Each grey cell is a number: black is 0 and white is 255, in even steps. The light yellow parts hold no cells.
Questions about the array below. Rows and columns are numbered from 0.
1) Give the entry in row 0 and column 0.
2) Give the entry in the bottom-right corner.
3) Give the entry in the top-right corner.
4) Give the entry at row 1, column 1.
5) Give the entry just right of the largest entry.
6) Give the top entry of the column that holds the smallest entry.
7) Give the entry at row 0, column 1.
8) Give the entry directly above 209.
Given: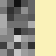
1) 143
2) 143
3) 101
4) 49
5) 157
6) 17
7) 88
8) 33
